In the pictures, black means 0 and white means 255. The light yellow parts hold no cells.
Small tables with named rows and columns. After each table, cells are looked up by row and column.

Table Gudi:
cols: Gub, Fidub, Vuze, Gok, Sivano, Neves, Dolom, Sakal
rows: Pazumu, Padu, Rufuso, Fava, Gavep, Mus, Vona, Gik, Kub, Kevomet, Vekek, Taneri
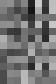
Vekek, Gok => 184
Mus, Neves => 148
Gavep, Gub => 93
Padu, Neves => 174
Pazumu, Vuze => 99
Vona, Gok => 109
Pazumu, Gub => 138
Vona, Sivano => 154
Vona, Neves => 115
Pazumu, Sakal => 189
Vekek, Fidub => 137
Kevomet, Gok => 107
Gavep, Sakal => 99
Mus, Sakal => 176

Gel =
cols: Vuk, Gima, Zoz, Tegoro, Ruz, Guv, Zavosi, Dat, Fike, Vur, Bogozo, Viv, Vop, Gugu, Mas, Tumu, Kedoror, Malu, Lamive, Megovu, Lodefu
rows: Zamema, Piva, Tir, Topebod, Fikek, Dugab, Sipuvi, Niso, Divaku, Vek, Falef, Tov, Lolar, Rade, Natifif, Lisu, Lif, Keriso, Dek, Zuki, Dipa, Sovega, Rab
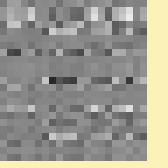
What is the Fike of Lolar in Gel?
115
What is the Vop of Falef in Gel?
135
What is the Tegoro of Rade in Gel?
136
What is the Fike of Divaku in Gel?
128
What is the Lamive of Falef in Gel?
149
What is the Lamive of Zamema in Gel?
133
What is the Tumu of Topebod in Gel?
178
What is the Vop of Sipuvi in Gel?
125
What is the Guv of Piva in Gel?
137
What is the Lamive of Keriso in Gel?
101
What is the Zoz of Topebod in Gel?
199
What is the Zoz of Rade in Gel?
129
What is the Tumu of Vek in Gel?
130
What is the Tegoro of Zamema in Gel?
134
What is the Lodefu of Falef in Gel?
143
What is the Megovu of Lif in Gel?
125
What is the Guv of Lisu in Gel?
137
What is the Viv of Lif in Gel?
144
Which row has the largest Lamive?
Tir

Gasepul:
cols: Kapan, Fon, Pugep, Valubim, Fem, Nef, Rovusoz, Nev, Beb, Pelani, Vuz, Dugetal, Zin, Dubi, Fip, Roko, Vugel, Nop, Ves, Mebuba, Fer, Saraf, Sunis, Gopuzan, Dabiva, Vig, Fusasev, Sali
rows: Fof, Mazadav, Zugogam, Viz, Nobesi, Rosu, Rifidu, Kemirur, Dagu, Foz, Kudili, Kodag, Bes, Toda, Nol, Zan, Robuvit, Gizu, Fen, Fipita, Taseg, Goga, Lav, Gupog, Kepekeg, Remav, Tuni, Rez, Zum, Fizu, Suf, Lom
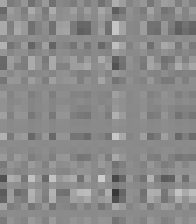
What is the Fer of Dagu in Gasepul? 124
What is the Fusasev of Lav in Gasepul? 123
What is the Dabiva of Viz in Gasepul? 125
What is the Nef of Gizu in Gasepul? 137
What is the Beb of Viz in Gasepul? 156
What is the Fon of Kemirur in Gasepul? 134
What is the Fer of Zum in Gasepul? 118
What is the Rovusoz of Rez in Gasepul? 130
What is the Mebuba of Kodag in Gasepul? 135
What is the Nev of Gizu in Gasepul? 135
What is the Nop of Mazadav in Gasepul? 115
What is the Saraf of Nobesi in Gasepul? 114
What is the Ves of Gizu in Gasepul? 138
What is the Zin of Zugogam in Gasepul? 144
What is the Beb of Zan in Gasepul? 143
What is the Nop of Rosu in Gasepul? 135
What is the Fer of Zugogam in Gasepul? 132

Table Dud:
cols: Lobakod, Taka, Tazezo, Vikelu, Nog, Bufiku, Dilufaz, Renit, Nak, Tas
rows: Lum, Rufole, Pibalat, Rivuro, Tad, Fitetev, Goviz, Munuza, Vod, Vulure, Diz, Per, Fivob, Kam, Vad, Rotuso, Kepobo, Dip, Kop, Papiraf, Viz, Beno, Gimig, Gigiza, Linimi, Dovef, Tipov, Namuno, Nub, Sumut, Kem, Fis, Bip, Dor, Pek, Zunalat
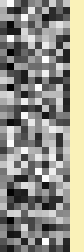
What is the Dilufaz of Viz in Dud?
185
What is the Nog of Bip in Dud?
69
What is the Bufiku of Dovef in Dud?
75
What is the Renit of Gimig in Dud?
239
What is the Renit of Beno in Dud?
217
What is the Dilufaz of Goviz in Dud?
237

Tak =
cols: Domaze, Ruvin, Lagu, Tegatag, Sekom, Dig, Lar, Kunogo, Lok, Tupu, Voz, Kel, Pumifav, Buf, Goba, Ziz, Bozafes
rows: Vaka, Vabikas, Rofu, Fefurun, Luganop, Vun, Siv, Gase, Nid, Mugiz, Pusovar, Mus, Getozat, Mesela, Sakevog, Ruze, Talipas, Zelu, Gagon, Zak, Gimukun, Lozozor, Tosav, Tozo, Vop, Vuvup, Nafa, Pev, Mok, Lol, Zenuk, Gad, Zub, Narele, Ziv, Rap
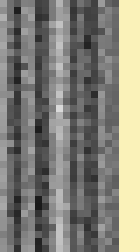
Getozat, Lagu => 78
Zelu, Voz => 86
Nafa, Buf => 79
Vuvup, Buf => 49
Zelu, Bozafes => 98
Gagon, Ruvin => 107
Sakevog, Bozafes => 100
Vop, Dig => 60
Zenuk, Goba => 134
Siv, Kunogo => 140
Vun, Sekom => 139
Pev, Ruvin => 102
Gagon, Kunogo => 159
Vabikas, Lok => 160
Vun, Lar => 83
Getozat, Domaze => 149
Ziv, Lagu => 79
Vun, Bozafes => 101

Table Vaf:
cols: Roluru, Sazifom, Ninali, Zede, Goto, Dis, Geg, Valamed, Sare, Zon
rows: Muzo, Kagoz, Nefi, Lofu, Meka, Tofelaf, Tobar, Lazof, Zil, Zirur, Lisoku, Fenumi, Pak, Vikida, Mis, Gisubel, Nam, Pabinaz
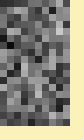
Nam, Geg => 105
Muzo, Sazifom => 50
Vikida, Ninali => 155
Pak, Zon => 123
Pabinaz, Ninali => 75
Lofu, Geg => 73
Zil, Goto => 89

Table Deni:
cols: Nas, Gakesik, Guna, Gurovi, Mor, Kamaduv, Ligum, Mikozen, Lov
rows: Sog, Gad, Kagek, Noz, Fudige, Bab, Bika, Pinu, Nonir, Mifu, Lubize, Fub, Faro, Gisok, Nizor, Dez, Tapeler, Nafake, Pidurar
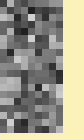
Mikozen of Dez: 138
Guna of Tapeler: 167
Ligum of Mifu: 98
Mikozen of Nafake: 144
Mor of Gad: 32
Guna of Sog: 94
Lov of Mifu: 153
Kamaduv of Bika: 87
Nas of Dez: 93
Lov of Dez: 105
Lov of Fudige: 113
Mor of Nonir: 138
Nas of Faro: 184
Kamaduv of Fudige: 131
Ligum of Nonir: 123
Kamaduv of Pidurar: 72
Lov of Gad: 94

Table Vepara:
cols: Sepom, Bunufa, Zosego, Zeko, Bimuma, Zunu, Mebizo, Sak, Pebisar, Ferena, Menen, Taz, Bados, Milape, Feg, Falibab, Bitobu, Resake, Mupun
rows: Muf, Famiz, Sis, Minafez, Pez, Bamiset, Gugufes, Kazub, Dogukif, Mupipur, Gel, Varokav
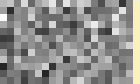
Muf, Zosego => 124
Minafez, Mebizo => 109
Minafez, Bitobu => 180
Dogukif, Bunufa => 110
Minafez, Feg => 172
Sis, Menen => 120
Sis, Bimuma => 209
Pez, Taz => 155
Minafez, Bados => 198
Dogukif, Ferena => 57
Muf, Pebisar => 114
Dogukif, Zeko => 128
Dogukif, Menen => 136
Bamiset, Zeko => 163
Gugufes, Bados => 170
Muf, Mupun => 129
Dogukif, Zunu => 143
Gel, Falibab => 93
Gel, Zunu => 196
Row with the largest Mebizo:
Mupipur

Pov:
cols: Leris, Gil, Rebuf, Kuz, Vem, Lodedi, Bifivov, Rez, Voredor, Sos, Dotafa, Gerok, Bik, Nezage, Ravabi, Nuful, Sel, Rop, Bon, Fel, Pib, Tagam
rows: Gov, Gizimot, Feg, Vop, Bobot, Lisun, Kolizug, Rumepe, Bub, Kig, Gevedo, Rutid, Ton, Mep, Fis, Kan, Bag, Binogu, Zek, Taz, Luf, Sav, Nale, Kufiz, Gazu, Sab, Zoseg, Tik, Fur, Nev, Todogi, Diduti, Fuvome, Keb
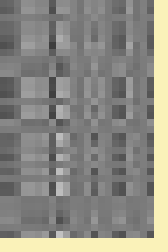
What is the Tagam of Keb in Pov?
86
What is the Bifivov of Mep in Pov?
148
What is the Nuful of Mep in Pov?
124
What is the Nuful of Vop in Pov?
124
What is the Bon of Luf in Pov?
136
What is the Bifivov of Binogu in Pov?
107
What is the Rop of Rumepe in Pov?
108
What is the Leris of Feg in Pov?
117
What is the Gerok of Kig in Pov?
125
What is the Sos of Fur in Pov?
116
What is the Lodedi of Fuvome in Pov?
121
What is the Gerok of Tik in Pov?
116
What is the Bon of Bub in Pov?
126
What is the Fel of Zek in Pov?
119
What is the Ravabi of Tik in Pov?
136
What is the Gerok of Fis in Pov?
122
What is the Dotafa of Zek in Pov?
127
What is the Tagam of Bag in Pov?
85
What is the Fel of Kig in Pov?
112
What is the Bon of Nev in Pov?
121

